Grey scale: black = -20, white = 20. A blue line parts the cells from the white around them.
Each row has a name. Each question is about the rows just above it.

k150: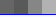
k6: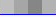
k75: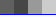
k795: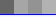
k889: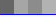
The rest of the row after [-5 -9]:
[ 4 12]
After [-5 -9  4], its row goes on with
[12]
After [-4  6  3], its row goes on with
[8]
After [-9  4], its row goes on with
[12]
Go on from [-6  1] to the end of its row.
[8]
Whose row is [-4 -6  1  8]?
k150

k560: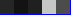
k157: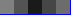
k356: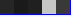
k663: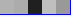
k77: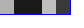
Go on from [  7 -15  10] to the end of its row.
[4]
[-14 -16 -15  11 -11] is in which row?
k356
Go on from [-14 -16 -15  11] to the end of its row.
[-11]
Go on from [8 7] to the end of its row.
[-15  10   4]
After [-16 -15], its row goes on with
[ 11 -11]
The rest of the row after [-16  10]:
[-11]

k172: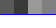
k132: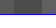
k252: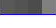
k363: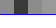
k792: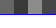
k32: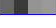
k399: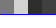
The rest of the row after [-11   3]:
[4]
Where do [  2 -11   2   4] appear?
k363
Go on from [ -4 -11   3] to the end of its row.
[4]
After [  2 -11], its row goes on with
[2 4]
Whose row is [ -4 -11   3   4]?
k32
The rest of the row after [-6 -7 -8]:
[0]
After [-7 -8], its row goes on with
[0]

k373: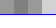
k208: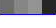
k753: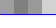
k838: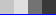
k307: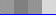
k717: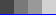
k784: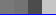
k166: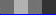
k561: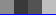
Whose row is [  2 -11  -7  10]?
k561
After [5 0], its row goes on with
[ 4 13]
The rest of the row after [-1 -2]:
[-8 11]
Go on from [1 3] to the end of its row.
[-14]

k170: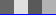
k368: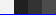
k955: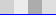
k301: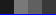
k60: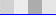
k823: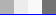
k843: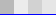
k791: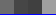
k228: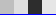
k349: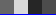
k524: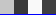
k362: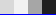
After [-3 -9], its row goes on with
[-10   5]
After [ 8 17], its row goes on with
[19 -2]
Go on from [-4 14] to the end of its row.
[-14  -8]
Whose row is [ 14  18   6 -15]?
k362

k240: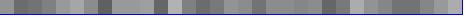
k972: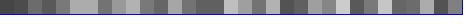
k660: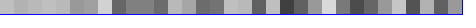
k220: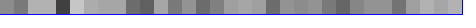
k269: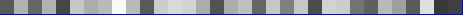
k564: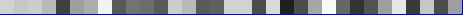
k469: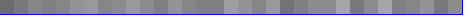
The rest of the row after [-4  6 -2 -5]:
[-5 10  5 -2  8 -7 -5  5  1 12 -6 -1 11 -4 -3  7 -7  0]
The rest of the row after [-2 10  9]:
[ -5  10 -10  -5   4  14  -1  -8  -4   4  11  -7   8  -5   4]
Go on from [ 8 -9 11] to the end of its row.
[  7   9  19   9  -6  12  14  13   7  -7   7  10  -4  11   0  11  -8  13
  12  -2  -5   9   5  -6  15 -11 -10]
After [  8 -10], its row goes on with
[11  7  6  6 -3 -5  6 -1  3 -3  0  5  6  5 -3  3  2  3 -1 -4  1  3  3 -2
  5  8  6  8]
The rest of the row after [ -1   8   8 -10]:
[11  7  6  6 -3 -5  6 -1  3 -3  0  5  6  5 -3  3  2  3 -1 -4  1  3  3 -2
  5  8  6  8]

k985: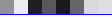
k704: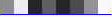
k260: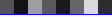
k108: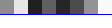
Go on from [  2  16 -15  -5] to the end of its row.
[-14  -8   3  19]
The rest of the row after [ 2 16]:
[-15  -5 -14  -8   3  19]
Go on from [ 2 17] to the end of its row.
[-14  -5 -14  -8   3  19]
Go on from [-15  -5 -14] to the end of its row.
[-8  3 19]
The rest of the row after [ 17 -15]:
[ -6 -16  -4  14  15]
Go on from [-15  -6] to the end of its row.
[-16  -4  14  15]

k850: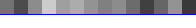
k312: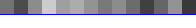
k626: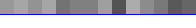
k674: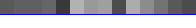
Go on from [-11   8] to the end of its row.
[ 4  5 -8  7  2 -2 -6 -8]
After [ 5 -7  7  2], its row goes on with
[-1 -6 -4]
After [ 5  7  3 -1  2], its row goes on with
[ -3 -10  -4   3 -11]
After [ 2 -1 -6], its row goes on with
[-4]

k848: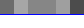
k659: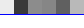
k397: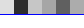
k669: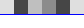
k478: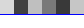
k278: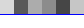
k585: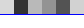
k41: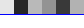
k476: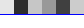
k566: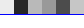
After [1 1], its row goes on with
[ 5 -8]
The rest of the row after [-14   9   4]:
[-8 11]
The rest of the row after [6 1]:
[ 1  5 -8]
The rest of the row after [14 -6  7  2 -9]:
[11]

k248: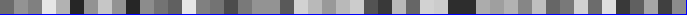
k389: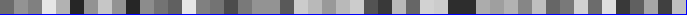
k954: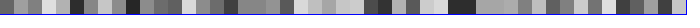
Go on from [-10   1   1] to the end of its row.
[  3  -6  14  10   6  11  12  -8 -12   8  -6  12  14 -13 -13   6   6   7
   0  10  -5   0  12  -2  15 -10  -5   5 -10  11]
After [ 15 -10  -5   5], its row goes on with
[-10  11]
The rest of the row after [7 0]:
[ 10  -5   0  12  -2  15 -10  -5   5 -10  11]
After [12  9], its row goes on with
[  4   9  12  -7 -11   9  -4  13  12 -13 -13   7   5   8   1  10  -4  -1
  13  -3  15 -11  -5   6 -10  10]

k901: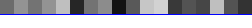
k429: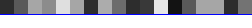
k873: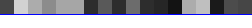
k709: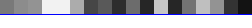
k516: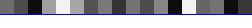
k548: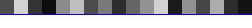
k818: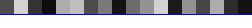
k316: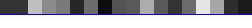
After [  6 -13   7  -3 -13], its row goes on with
[-11  16 -17  -6   6   6 -13  -2]
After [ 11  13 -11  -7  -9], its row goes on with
[ 10  -7 -12]
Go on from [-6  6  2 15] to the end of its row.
[  6 -13   7  -3 -13 -11  16 -17  -6   6   6 -13  -2]
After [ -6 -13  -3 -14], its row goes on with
[ 11 -14  -2  10   3 -12 -17]
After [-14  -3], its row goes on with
[-18  -7  -6   7  -6 -12  -3  16   6 -13 -16]
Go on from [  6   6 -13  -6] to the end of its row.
[-13  -3 -13 -14 -17   7  10 -16  -8  -9]
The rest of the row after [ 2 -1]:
[-14  -3 -18  -7  -6   7  -6 -12  -3  16   6 -13 -16]

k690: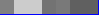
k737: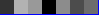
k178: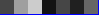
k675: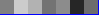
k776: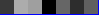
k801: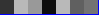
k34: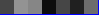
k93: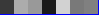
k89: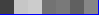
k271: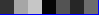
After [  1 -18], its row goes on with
[ -9 -15  -3]
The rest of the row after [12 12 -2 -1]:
[-5 -5]
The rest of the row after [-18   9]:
[-5 -2]
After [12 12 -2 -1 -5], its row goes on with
[-5]
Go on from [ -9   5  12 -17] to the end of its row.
[ -9 -15  -4]
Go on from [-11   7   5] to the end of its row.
[-20  -4 -13  -5]

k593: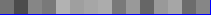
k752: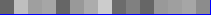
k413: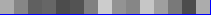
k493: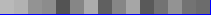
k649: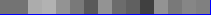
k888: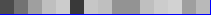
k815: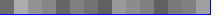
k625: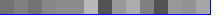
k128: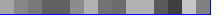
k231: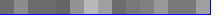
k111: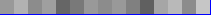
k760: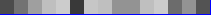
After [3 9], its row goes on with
[ 5 -3 -1  0  4 -1 -1  5]
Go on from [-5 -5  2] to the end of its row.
[  8  -2  -3   8   8  -6 -10  11   0]

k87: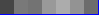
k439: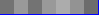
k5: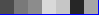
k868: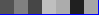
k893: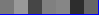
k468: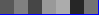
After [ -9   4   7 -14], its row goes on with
[-2]
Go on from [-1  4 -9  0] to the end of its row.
[  1 -13  -4]
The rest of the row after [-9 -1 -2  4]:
[ 7  3 -3]
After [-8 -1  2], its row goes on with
[ 14  11 -14   6]
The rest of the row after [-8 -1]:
[  2  14  11 -14   6]
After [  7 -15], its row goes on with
[6]
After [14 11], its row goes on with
[-14   6]

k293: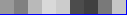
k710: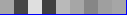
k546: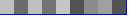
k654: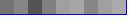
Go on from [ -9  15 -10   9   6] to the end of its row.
[1 5 6]
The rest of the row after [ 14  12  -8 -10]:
[-1 11]
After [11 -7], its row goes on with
[ 2  5 -7]

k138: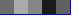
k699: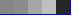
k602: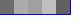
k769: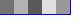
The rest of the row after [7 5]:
[10 -5]
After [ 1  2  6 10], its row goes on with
[-14]
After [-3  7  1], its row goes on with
[-16  -5]
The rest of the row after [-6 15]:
[4]
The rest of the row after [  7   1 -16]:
[-5]
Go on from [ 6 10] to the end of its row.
[-14]

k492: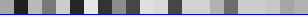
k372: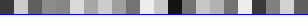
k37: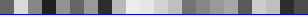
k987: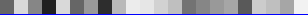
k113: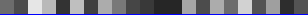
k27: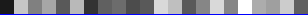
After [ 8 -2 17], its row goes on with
[-11   0  13  -5]
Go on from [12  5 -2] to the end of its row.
[ 17  11 -17  -2  11   8  -2  17 -11   0  13  -5]
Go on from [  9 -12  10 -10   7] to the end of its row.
[ -1  -9 -11 -14 -14   6  -8   7  -3  13  -7   5 -13  -7]
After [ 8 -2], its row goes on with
[ 17 -11   0  13  -5]
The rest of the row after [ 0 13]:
[-5]
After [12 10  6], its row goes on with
[18]

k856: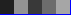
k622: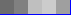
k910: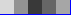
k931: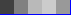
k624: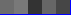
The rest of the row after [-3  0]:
[10 12  5]
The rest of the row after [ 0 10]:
[12  5]
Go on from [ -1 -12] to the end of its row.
[-4 -9]
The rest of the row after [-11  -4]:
[6]
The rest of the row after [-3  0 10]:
[12  5]
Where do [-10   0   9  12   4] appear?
k931
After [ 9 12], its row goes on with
[4]

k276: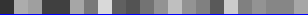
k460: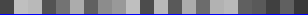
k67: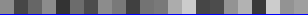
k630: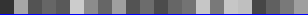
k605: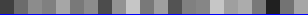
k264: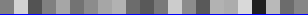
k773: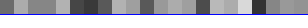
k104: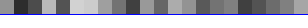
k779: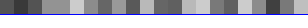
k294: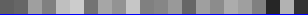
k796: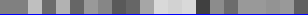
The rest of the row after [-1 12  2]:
[ -6   8   7  14 -15   9  -3   1]
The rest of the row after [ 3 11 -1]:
[  5  -7   0   1  11   5   7  -1 -15  -2   6]
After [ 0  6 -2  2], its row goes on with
[  6   8  -3  -6  -1  12   2  -6   8   7  14 -15   9  -3   1]
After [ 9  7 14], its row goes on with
[-12   1   4   3]
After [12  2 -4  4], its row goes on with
[ -6   9  -4  -5   9  12  -1  -5  12   2 -10  -1  10]

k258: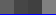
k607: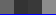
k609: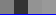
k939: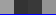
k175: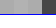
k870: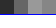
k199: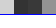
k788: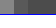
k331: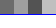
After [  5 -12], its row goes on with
[-11   3]
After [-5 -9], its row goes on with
[-10   0]
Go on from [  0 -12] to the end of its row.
[3 4]
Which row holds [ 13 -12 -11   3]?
k199
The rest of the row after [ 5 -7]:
[10]

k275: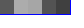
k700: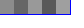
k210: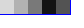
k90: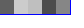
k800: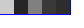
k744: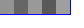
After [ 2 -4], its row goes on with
[ 4 -6  5]
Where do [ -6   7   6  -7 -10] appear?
k275
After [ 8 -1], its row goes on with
[-17  -7]
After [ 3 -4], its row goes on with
[ 4 -6  5]

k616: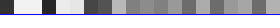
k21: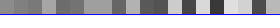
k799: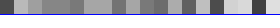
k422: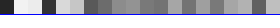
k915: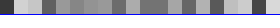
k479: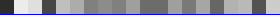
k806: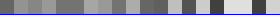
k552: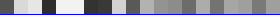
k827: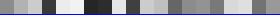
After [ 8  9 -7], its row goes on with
[12]
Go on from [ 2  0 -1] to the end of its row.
[  6  -3  -2   5   5  -4   8  -6  -7  12  -9  14 -11  15  13  -8   9]
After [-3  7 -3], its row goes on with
[ 4  6 -3  8]
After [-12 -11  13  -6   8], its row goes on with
[ 3  2 -3  7 -2  6  5 -1  5]
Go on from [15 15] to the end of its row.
[-10  13]
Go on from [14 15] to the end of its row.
[-2  4]

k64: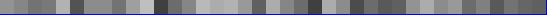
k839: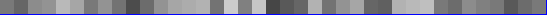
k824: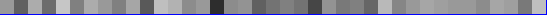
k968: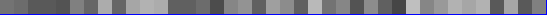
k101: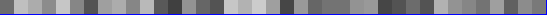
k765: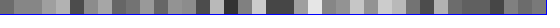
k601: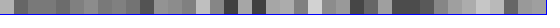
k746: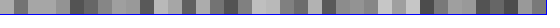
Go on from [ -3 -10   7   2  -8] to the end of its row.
[-3 -6 -5  3  7  2  4 -3  0 -6 -2 -4 -5]
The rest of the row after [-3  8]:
[-6  2  3  1 11  5 11 -8 -1  5  4 -7 -4 -8  4 -1]
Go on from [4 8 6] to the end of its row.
[ 8 -6  6 -6  0]
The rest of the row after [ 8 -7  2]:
[  2  -2   5  10 -10  -3   1   9   7   8   4  -5   7   1  -3 -10   7   2
  -8  -3  -6  -5   3   7   2   4  -3   0  -6  -2  -4  -5]

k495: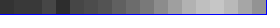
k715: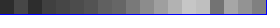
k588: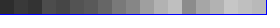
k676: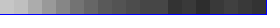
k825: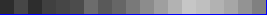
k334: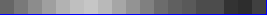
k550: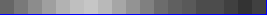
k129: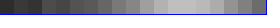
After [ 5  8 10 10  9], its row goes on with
[ 7  3  0 -3]
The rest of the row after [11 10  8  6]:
[3 0]
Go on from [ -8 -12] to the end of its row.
[-13 -10]
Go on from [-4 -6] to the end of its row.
[ -7  -8  -9  -9 -12 -11 -13 -11 -10 -11 -12]
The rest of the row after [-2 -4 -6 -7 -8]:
[ -9  -9 -12 -11 -13 -11 -10 -11 -12]

